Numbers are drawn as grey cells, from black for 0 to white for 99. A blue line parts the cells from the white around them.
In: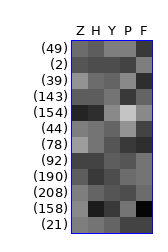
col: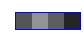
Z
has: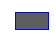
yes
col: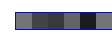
H

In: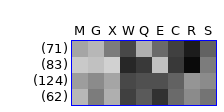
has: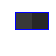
no
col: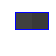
C
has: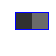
yes
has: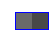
no
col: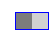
X

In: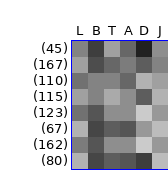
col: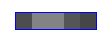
B
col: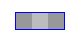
J
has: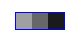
no
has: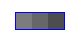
no
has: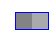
yes
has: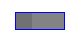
yes

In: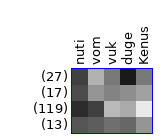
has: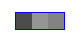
yes
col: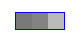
vuk
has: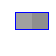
no
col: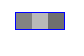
vuk
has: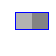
no

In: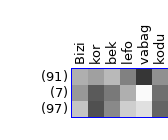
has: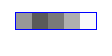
yes
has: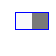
no
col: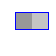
Bizi
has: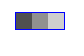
no

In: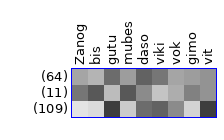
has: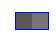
no
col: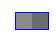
daso
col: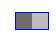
gutu
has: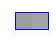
no
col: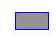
vit
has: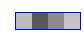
yes

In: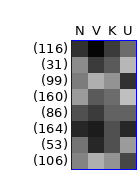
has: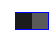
no
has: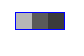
no
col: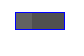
K

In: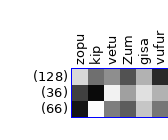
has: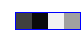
yes
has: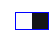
no
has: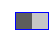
yes
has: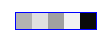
no
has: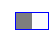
no
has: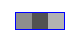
yes
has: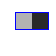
yes

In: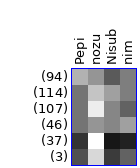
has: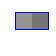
no
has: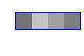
yes
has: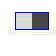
no
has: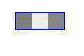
no
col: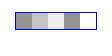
nozu
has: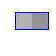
yes
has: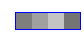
no

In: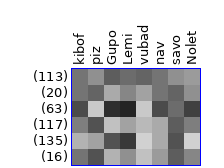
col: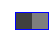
Nolet
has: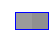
no
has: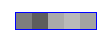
no

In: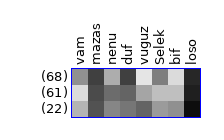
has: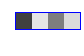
yes
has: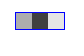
yes
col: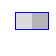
vam
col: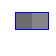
nenu
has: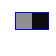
yes

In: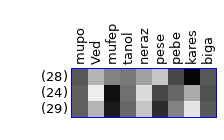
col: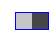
pese
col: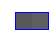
mupo

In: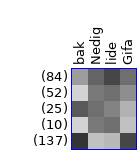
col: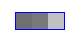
Nedig
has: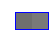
no
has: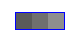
no
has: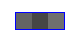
yes
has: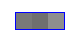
yes
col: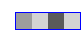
bak

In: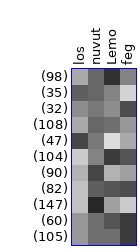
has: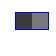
no
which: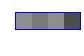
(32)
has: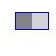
yes
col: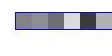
Lemo

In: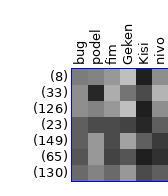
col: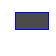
fim
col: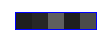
Kisi

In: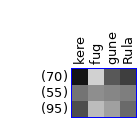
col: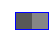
gune
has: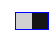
no

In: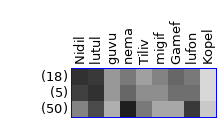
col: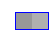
guvu
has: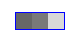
yes
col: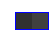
Nidil
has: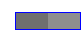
no
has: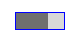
yes
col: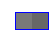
nema

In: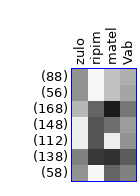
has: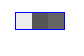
no
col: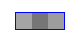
Vab
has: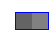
yes
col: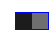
matel
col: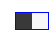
ripim
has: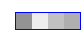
no

